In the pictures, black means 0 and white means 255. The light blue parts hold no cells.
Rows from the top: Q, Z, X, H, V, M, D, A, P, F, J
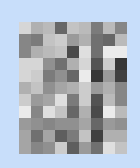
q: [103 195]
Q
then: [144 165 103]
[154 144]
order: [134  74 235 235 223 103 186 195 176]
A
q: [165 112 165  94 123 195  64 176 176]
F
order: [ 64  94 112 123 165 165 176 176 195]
F

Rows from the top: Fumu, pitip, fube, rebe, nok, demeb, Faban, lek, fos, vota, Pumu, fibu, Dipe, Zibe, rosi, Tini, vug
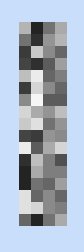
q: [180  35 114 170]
Fumu
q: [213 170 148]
lek
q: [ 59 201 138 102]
fube
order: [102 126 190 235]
nok
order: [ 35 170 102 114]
vug
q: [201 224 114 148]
fos

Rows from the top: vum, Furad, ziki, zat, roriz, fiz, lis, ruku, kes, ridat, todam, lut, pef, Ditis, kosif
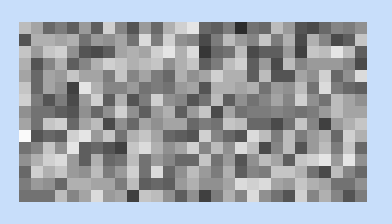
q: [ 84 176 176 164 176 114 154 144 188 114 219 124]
fiz
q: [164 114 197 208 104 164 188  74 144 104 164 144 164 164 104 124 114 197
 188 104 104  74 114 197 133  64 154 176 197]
kes
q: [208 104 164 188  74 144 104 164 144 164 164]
kes

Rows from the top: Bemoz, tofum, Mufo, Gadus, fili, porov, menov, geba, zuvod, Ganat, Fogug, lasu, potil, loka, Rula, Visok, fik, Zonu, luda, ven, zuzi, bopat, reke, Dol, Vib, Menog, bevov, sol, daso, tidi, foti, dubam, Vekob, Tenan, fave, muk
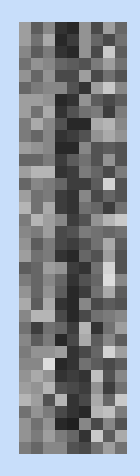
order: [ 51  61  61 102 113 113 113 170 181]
Visok
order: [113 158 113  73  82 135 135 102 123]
muk
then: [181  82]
[73 61]
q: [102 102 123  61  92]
lasu
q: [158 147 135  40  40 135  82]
Fogug
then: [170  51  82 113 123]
[ 61 123]
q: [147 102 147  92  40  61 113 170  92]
reke

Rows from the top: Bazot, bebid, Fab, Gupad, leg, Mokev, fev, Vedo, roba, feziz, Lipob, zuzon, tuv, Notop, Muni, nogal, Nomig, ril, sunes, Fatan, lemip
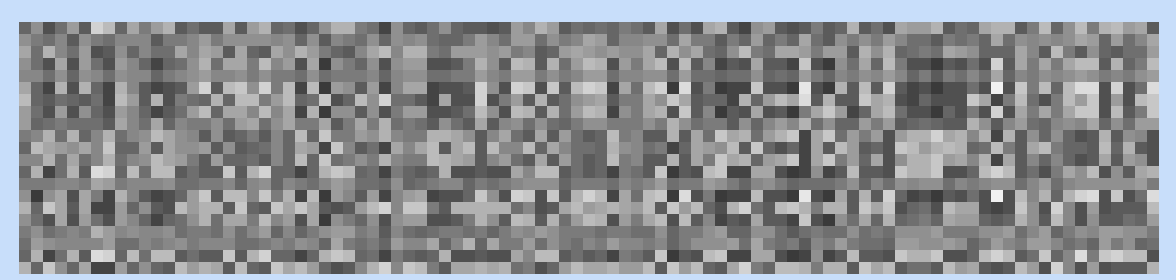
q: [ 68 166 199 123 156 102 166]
zuzon
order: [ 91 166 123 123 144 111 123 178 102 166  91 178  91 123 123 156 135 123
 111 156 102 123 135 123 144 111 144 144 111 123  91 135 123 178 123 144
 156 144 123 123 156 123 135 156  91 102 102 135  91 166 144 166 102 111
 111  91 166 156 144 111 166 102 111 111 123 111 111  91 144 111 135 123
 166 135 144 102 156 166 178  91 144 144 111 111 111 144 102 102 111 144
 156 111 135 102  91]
roba
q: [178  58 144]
Vedo
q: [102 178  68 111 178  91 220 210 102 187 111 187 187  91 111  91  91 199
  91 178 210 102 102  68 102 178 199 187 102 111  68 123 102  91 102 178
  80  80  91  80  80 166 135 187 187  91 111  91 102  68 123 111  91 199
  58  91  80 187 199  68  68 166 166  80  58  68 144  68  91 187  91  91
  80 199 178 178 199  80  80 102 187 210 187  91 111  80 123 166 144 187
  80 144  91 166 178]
tuv
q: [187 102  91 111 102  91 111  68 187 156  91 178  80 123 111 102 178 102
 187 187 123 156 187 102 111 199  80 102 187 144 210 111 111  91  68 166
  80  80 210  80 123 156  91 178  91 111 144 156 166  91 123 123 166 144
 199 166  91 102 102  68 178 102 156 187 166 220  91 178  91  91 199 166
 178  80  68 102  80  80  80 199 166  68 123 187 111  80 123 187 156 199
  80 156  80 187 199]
fev

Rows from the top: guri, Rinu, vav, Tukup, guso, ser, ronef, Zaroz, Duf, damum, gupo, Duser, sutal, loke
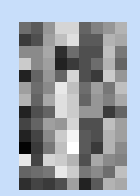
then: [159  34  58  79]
[109 179]
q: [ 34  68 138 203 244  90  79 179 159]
damum
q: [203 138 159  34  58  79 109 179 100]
Tukup
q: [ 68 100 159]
Duf
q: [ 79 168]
Duser
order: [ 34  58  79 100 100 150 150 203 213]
guso

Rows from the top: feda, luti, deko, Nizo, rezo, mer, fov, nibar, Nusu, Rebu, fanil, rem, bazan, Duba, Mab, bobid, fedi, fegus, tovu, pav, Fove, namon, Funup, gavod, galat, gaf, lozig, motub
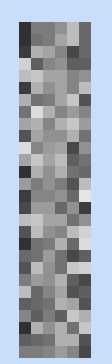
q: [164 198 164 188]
rem
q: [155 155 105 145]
bobid

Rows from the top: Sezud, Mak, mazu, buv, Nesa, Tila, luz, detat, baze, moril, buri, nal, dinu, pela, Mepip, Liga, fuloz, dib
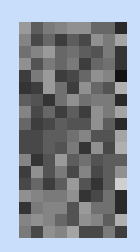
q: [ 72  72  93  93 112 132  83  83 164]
moril
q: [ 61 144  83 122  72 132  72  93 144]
dinu
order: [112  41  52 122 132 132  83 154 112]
Liga
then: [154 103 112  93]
[ 83 122]

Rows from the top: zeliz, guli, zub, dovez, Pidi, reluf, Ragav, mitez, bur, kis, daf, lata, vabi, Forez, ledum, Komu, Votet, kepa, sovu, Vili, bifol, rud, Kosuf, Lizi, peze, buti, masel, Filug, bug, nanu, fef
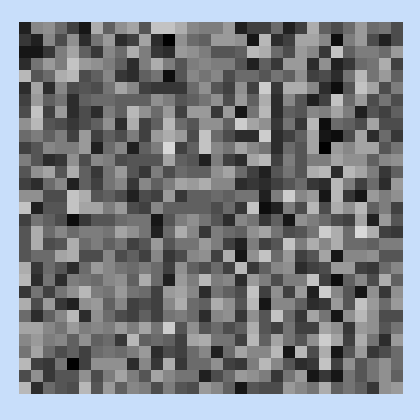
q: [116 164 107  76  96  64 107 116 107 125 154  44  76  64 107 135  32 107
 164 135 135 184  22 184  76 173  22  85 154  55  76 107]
Filug
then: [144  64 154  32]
[205 135]

